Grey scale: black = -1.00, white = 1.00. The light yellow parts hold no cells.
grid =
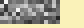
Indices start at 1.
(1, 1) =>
-0.51
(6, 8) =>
-0.59
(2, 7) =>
0.60
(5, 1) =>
0.45
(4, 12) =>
0.69
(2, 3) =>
0.13
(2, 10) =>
0.49
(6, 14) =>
-0.39
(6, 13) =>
-0.23
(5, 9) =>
-0.30
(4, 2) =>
0.24
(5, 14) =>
-0.20
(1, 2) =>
0.92
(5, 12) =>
-0.39
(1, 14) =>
0.46
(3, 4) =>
0.01
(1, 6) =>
-0.14
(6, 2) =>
-0.11
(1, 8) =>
-0.29
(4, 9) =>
0.53
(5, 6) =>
-0.22
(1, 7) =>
0.25
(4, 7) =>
-0.07
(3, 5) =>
0.91
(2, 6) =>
0.45
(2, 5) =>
0.28
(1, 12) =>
0.05

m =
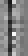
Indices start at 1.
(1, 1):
0.20
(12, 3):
-0.63
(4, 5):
0.32
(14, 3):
-0.44
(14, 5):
0.13
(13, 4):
0.32
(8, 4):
-0.21
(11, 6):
-0.10
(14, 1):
0.23
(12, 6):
-0.06
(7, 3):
-0.50
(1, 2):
-0.13
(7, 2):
0.20
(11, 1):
0.22
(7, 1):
0.15
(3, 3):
-0.63
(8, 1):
0.06
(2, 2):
0.12
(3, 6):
0.09
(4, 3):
-0.47
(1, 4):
0.69
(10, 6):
-0.08
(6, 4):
-0.18
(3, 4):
0.31
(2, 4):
-0.19
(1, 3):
-0.81
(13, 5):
0.13
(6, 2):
0.17
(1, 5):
0.03

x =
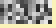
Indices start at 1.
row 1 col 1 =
0.28
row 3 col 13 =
-0.23
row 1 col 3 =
0.64
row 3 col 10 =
-0.70
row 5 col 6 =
-0.03
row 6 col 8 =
0.77
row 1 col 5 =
-0.19
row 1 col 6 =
-0.42
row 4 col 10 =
0.52
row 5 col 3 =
-0.57
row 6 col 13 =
-0.67
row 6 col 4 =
0.45
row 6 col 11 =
0.61
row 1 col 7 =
-0.27
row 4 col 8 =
0.27
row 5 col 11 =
-0.40
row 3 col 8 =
0.17
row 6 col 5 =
-0.50
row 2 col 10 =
-0.65
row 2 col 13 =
0.86
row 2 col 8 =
0.13
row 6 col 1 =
0.20

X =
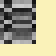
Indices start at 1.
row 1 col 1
0.14
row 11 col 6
0.38
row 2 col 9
-0.61
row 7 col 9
-0.90
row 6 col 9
0.39
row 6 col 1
-0.65
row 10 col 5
-0.17
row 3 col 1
-0.74
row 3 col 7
-0.76
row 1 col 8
0.27
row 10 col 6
-0.13
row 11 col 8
0.40
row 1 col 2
-0.82
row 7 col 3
-0.82
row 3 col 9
0.37
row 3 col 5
-0.74
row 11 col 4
0.43
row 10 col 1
-0.15
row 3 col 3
0.34
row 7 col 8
0.18
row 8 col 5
-0.38
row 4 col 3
-0.52
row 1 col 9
-0.84
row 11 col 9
-0.73
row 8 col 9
-0.66
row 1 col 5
0.26

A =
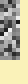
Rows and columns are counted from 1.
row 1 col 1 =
0.20
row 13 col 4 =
0.09
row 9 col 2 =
0.82
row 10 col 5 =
-0.19
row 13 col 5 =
0.50
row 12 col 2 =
0.35
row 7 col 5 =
0.76
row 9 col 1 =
-0.75
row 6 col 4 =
0.05
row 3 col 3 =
0.56
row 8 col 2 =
-0.74
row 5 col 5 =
0.85
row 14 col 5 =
-0.47
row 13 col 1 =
0.16
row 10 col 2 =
0.46
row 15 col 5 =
0.12
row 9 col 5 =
0.14
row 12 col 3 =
-0.53
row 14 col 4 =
-0.67
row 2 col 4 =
-0.46
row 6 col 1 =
-0.57

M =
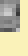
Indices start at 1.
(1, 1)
-0.01
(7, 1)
0.11
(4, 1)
0.38
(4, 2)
0.60
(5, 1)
0.08
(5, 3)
0.08
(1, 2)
0.13
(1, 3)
0.09
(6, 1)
0.05
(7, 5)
-0.08
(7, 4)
0.13
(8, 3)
-0.34

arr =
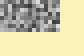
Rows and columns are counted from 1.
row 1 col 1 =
0.47
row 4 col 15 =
-0.35
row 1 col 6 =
-0.29
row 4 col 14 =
0.38
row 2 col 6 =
-0.24
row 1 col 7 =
0.39
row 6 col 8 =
0.22
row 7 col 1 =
0.36
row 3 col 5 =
-0.03
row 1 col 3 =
-0.21
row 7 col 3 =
-0.26
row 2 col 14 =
-0.16
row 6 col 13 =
0.69
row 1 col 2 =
0.08
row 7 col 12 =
0.55
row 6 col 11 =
0.43
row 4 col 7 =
0.08
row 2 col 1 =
-0.05
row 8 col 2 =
0.37
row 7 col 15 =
0.73
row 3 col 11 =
-0.12
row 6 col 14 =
-0.52
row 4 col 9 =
0.24
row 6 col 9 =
-0.20
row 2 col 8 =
-0.57
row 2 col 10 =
0.35
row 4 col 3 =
0.26
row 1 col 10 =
0.71
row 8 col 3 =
0.32
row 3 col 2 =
-0.17
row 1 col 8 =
-0.18
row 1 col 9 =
0.42
